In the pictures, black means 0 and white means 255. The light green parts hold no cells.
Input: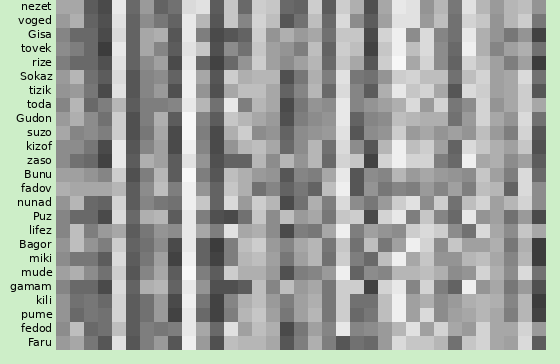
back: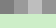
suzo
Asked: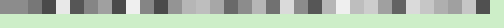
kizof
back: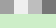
pume
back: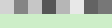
voged
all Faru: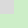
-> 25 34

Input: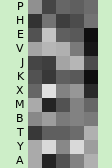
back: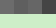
P
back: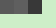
K
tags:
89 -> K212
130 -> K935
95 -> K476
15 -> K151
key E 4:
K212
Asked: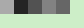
M
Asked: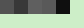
K
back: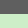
T
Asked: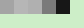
V

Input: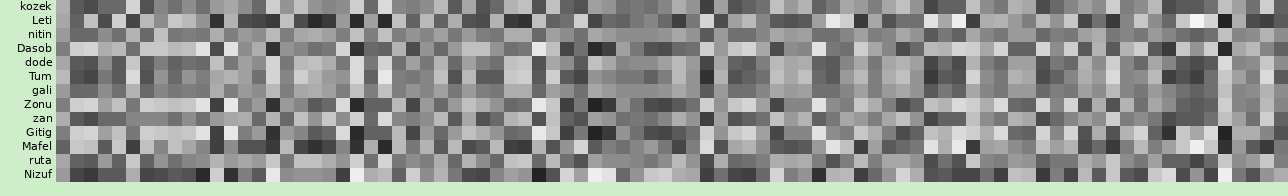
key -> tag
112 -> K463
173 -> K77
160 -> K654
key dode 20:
K77
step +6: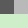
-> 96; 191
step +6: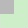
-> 191
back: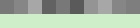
nitin
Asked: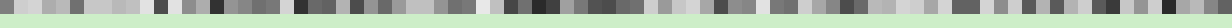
Dasob
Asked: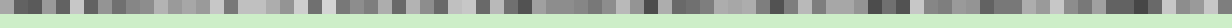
ruta
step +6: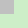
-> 198

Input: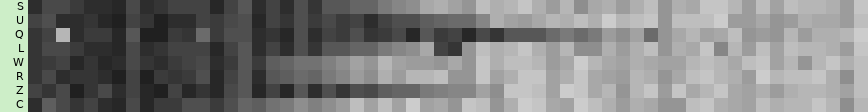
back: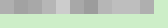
W
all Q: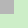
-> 3 48 55 59
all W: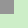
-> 25 30 32 56
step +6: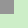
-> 155

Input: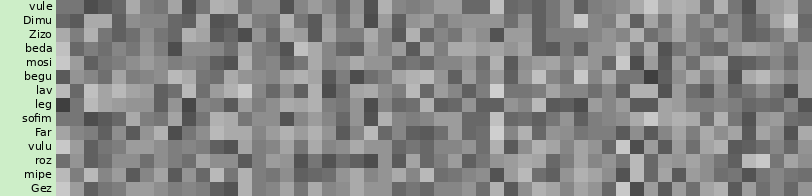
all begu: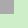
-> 10 13 40 46 50
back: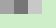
roz

